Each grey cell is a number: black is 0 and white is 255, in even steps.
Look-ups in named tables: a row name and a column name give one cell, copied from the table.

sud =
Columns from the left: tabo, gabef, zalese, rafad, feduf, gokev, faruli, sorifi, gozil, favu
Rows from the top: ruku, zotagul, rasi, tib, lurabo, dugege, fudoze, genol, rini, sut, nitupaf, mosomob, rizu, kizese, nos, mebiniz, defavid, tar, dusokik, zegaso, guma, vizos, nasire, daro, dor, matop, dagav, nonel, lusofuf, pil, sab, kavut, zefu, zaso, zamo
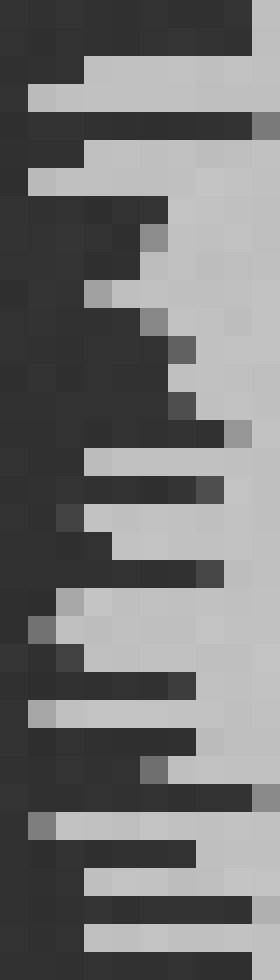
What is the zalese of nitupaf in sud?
50
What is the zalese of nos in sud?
50
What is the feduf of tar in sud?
50
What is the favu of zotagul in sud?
190
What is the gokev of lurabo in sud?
47
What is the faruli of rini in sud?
193
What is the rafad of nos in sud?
50
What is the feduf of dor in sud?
50
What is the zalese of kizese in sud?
47
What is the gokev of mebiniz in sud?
49
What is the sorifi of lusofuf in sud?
50
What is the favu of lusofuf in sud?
138
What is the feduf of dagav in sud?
47
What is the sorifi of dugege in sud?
189
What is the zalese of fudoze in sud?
192
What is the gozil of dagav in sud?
191
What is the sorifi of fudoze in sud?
196
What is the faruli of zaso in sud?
192
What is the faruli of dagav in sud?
48
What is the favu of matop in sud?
193

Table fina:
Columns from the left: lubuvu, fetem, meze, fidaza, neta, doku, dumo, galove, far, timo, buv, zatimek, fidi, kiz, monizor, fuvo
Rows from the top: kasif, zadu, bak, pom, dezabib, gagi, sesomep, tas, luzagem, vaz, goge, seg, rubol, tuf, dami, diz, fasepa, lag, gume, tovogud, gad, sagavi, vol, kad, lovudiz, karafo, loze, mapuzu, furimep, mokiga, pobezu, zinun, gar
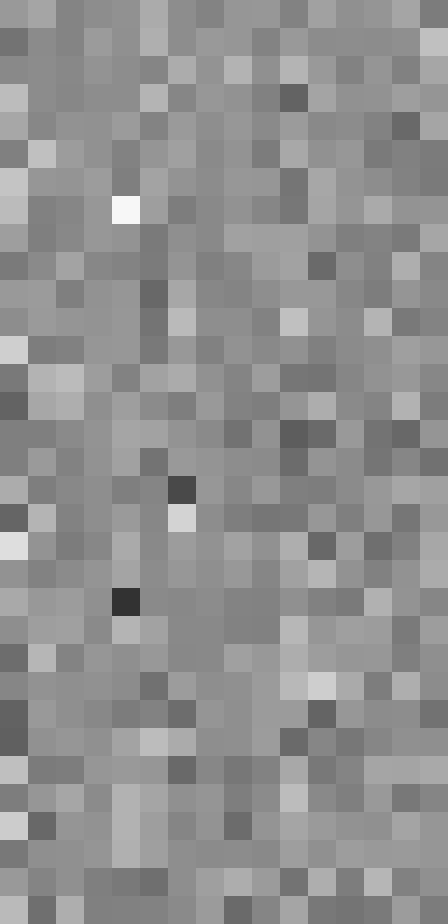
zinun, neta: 121
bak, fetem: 140
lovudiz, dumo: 156
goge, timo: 142
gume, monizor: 118
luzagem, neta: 147
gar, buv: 165
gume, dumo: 211
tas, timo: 134
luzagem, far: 161
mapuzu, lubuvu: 191
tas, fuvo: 148

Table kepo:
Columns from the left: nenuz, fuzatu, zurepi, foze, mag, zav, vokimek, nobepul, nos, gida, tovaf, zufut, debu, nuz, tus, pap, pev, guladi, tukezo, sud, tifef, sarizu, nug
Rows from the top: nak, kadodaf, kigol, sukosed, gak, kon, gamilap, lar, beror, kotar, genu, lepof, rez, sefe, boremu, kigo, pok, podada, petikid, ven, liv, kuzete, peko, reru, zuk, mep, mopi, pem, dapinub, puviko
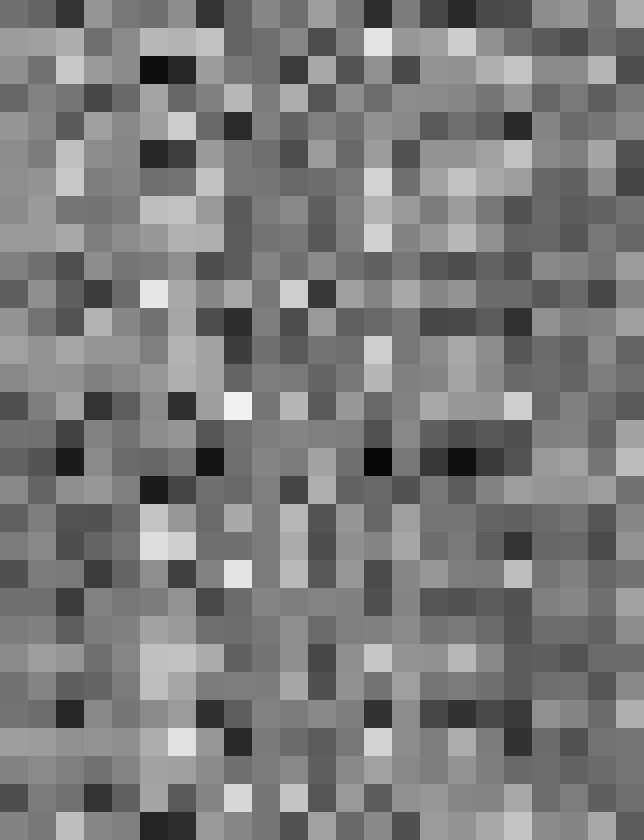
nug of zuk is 137
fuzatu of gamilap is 148
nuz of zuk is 116
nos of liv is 228
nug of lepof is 160
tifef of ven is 104
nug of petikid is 135
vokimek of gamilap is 116
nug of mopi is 117
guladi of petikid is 100
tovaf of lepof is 76
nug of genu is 131
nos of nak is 100
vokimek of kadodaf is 178
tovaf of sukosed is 173
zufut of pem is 95
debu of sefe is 120
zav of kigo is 141
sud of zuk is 110

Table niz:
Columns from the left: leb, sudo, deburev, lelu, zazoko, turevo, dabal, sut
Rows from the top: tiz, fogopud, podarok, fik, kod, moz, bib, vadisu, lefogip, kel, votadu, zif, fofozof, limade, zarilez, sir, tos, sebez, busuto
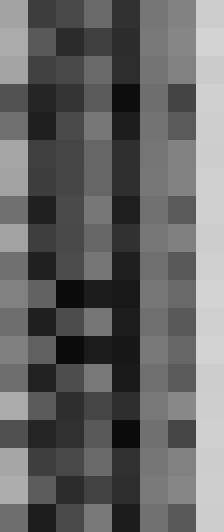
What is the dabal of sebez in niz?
134
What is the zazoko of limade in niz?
26
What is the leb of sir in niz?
80
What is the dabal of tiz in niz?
130
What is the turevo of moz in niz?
117
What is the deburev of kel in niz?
76
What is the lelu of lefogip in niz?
103
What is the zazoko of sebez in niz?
45
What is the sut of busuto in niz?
205
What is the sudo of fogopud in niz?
89
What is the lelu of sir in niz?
89

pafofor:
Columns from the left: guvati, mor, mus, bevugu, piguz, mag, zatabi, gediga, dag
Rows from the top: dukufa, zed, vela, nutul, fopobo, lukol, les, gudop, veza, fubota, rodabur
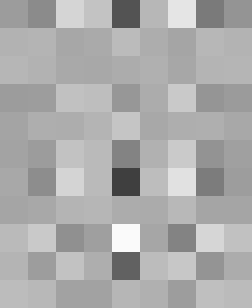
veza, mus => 144
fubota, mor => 157
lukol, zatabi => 202
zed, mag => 173
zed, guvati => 178
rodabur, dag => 187
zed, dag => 179
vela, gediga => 180
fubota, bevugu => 174
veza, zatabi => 131
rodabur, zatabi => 157
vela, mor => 178
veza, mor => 201
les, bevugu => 186
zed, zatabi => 165
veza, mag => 166
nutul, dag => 155
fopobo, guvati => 164
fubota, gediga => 148
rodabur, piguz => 182

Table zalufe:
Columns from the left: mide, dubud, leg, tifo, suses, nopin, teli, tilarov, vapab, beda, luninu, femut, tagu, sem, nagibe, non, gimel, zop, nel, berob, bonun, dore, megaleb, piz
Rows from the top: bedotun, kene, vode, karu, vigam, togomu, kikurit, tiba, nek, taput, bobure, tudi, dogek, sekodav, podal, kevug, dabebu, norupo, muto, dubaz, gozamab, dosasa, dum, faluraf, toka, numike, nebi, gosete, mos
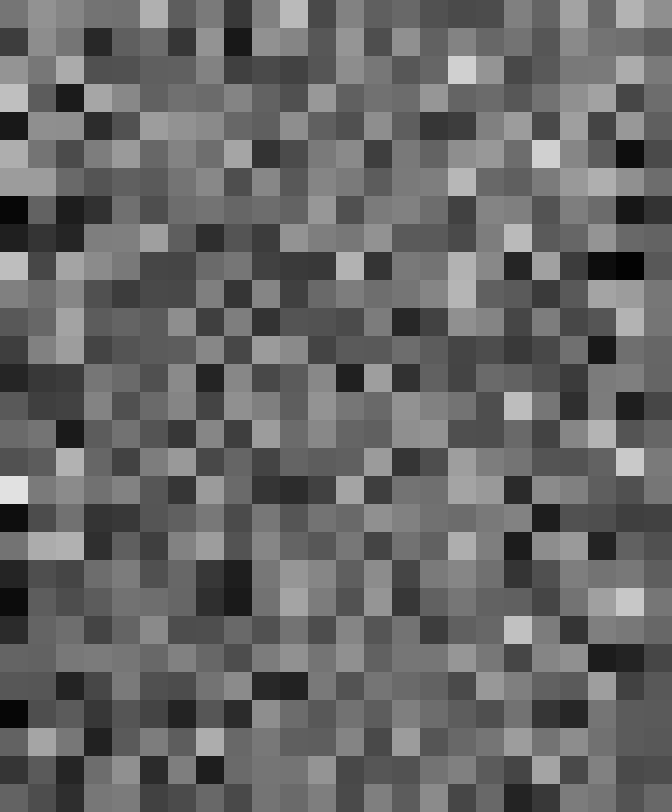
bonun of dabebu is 83
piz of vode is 122
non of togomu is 99
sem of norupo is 62
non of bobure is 133
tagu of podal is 118
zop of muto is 121
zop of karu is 107
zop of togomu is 152
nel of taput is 37
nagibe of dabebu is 53
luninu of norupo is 44
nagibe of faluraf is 118
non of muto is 113

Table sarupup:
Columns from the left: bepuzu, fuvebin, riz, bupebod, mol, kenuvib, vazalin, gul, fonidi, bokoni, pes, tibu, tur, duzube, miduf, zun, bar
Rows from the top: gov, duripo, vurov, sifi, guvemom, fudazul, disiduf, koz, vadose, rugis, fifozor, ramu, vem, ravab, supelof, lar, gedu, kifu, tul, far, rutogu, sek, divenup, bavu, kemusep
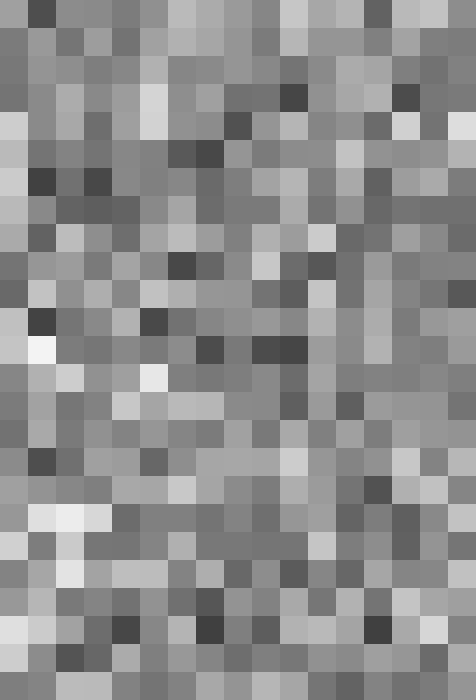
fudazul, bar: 179
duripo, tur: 149
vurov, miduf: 127
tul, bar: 194
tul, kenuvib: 128
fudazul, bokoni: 123
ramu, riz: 117
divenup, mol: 71
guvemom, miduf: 208
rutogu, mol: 190
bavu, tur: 138
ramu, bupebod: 137
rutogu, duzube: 166
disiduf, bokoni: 163
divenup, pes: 178
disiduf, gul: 106
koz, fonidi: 122
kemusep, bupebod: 186
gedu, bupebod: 160
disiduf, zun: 170

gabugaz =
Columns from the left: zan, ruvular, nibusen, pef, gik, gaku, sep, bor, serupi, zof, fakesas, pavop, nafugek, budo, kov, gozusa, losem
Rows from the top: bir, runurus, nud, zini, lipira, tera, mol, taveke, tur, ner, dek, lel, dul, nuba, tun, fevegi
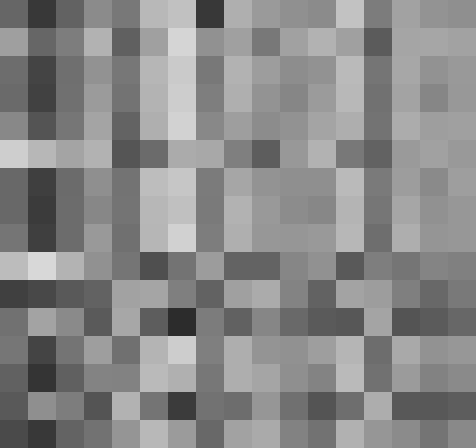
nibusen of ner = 179
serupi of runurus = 160
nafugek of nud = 186
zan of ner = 188
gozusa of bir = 147
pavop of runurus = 178
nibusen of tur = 108
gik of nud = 119
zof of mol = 147
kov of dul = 169
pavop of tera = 178
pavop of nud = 146
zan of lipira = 136

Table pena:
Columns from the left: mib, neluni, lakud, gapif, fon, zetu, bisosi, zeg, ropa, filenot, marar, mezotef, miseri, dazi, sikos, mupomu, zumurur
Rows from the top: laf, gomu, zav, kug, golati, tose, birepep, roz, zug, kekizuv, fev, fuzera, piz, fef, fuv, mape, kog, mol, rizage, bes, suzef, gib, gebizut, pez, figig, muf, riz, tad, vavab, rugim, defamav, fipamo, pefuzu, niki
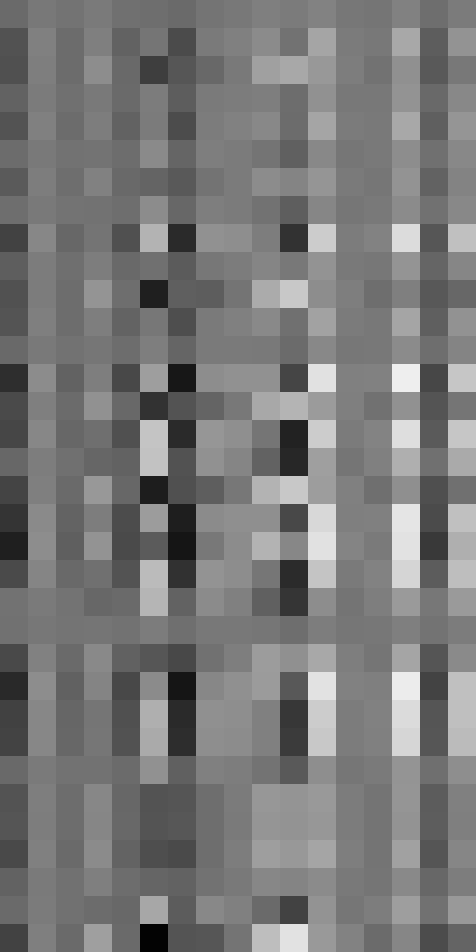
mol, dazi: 111
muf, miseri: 124
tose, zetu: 138
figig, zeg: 135
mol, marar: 200
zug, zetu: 179
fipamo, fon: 109

